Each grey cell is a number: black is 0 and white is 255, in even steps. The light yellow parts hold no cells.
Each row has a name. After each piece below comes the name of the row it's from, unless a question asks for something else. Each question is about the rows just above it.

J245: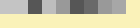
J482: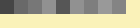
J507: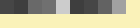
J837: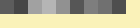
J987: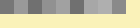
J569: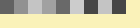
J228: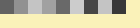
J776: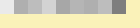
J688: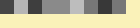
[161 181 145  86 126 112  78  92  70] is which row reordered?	J837
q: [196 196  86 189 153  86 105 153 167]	J245
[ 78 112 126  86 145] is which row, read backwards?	J837

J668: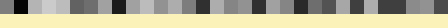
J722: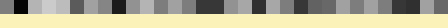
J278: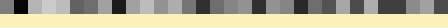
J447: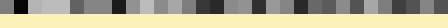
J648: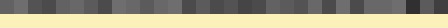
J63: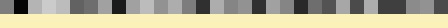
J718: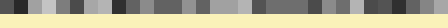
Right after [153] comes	[133]
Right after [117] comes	[48]
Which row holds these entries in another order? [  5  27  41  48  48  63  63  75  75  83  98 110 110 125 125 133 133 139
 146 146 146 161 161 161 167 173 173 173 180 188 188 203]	J63
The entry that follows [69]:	[75]
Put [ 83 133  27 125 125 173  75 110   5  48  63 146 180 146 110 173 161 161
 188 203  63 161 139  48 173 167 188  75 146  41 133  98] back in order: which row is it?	J63

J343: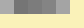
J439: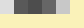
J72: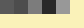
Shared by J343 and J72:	[124]
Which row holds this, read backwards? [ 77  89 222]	J439

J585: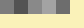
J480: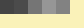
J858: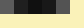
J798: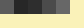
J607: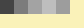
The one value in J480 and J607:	[68]
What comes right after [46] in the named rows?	[75]

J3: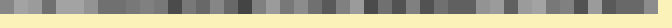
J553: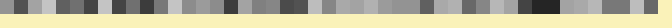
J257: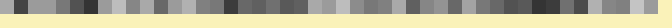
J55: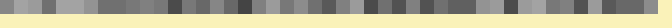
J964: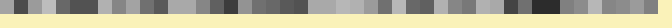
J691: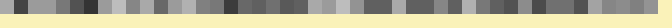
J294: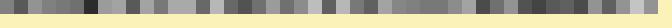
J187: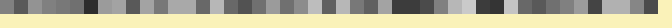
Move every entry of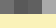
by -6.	[106  83  90 163]
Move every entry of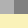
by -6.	[171 122]

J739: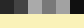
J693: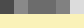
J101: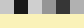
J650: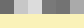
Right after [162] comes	[16]
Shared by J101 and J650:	[199]
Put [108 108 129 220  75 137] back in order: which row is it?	J693
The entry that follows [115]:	[170]
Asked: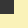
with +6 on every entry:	[60]
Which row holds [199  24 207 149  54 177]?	J101
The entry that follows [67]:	[170]

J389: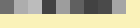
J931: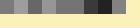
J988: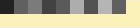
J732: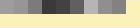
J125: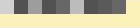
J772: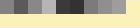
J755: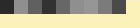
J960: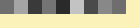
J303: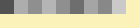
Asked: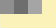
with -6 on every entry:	[137 104 159]
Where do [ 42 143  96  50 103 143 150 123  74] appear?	J755

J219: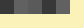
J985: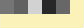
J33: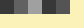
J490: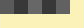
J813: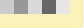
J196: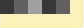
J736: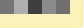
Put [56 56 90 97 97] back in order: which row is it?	J219
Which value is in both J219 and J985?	[97]

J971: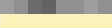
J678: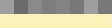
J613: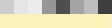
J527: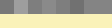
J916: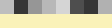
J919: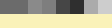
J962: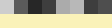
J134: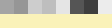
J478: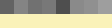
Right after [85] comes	[62]
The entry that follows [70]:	[47]
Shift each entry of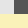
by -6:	[223  79]
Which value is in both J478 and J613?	[78]
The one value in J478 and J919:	[138]
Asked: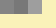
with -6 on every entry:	[126 114 152]
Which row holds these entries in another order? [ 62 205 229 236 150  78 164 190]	J613

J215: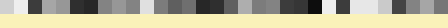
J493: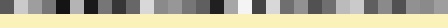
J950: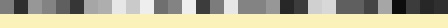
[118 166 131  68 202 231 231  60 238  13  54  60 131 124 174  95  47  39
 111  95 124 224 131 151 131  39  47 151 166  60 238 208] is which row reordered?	J215
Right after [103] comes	[216]
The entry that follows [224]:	[124]
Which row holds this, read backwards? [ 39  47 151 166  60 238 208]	J215

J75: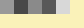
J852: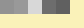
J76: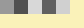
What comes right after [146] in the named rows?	[153]
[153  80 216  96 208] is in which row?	J76
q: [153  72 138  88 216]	J75
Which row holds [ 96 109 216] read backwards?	J852
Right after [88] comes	[216]
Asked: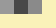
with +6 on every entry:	[159  78 144]

